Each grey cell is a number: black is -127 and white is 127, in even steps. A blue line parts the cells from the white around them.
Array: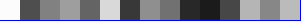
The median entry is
1
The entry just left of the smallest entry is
-87

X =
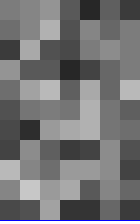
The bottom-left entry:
-54
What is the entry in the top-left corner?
-3
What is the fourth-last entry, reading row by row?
-75
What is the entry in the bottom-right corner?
-68
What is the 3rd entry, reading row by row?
20
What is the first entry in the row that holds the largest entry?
5
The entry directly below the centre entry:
41
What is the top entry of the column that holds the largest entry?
5
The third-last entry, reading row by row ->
-75
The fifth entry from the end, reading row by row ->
34
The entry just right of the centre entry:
49
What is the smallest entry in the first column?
-68
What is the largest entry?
71
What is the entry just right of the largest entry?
26
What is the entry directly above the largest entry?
5
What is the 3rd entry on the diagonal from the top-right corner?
-3
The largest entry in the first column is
57
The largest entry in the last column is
57
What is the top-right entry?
-68
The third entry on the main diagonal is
-46
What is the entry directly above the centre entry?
-32
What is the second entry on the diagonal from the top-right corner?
-24
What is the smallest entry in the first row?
-88

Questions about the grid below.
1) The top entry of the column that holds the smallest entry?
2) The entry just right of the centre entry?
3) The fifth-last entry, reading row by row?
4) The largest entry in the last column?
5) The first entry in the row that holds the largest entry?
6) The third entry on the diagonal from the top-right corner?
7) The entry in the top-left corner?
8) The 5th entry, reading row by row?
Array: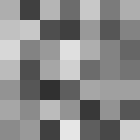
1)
53
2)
-19
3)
-63
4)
80
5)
11
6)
46
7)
46
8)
72

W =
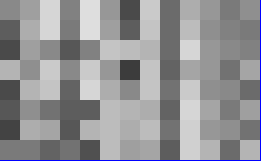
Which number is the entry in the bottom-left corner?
-5
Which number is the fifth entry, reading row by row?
94
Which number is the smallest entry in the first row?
-53
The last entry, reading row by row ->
52
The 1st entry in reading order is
9
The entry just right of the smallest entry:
68
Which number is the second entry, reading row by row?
31
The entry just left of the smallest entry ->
23
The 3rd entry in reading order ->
86
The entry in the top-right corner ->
15
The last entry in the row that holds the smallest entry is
37
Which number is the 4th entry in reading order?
1
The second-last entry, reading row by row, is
-20
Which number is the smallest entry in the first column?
-60
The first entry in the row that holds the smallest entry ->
52
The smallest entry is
-67
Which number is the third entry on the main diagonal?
9
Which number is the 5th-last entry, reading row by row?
-34
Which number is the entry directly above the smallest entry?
60
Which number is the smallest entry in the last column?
-20

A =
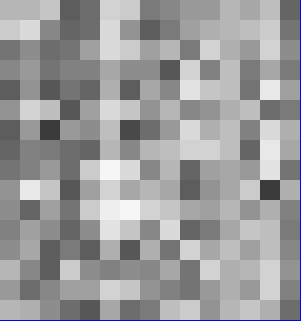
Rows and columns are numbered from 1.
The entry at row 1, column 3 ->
69
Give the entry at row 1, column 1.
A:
54
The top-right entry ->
-26
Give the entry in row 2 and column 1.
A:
75
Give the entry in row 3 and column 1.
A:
-11
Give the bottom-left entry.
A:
54
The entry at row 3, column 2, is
13
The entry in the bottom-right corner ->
-18
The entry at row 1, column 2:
54
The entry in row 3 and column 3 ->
-18
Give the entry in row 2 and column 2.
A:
90
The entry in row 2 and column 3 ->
7

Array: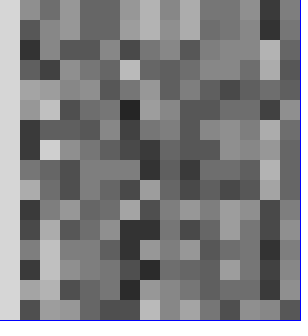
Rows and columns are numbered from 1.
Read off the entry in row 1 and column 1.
86
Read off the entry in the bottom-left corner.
86
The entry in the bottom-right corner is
-40
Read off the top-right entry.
-1
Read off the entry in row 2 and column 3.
7
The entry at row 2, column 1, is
86
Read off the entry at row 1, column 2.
15
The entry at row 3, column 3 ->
7
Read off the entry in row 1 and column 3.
-17
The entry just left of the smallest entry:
-9
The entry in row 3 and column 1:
86
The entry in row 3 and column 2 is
-76
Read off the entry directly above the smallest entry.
-9
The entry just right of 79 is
15
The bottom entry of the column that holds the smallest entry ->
-48
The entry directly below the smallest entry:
-62

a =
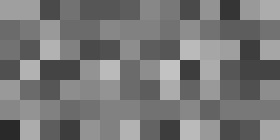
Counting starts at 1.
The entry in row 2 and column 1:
-20
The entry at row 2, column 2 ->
-7
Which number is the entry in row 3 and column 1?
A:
-13
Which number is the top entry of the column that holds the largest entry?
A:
-7
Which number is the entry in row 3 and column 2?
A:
-41
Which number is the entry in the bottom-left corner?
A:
-86
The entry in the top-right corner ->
44
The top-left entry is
31
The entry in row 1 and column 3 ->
-53
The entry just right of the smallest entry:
44
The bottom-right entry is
38
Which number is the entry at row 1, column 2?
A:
31
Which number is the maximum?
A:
66
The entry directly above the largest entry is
-41

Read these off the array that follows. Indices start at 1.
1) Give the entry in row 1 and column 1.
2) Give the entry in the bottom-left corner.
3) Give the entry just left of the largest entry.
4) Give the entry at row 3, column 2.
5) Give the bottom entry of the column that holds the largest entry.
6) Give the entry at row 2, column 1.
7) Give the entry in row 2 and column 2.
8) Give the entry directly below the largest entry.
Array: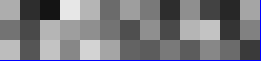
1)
45
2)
61
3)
-107
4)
-42
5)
7
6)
-12
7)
-54
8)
30

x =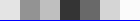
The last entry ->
123
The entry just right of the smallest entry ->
-22
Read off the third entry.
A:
63

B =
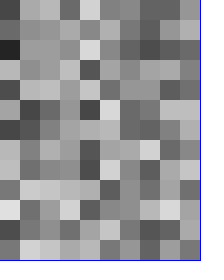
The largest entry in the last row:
82
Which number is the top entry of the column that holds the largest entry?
-56
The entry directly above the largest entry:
-7
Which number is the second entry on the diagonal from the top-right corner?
22
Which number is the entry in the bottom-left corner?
-7
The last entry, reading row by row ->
-7
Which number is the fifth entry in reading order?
82
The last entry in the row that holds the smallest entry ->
-21
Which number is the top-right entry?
22
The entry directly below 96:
-50
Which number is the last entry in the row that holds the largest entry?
36
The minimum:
-91
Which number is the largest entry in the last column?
69
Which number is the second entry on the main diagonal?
15
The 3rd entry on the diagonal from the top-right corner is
-50
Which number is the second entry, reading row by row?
42
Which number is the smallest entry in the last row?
-28
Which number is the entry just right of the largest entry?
-15
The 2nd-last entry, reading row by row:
29
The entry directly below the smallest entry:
56
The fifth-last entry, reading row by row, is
-7
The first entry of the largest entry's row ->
96
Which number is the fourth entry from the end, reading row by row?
22
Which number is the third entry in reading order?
56
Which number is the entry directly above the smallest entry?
-21
